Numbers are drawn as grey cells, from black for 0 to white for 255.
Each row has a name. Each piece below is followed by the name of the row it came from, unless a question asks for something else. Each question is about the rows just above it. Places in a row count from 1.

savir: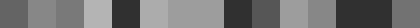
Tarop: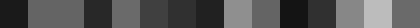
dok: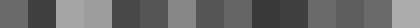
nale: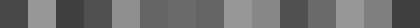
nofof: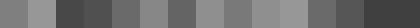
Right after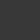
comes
[64]
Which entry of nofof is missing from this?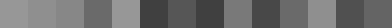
[127]
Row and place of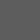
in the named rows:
dok, 13
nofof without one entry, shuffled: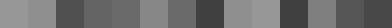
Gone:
[121]
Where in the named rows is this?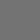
savir, 15

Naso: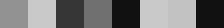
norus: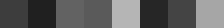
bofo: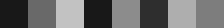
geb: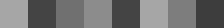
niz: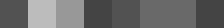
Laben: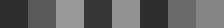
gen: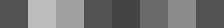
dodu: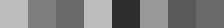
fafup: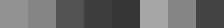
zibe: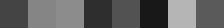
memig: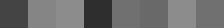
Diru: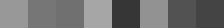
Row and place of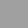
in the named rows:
gen, 3
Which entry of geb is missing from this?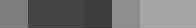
[112]
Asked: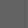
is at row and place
norus, 3
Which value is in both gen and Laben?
[105]

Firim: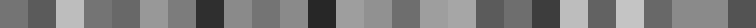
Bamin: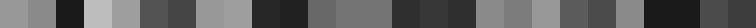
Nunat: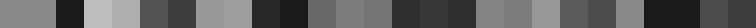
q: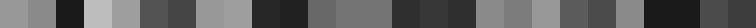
Bamin
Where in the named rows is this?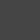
Bamin, 7
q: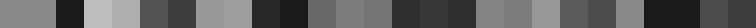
Nunat
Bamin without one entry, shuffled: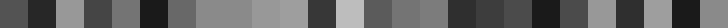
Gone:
[33]
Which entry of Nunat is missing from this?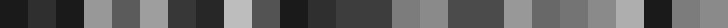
[131]
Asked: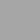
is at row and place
Firim, 17

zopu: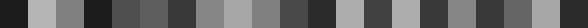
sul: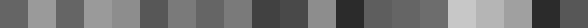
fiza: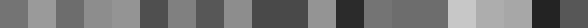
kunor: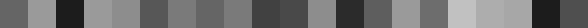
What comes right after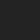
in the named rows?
[87]
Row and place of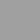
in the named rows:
sul, 19

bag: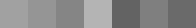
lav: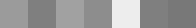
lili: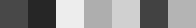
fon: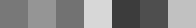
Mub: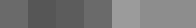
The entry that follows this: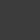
[78]
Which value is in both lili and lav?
[237]
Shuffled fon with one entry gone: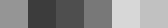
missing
[114]
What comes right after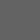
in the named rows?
[127]
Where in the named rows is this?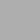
lili, 4
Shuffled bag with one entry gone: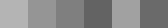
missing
[133]

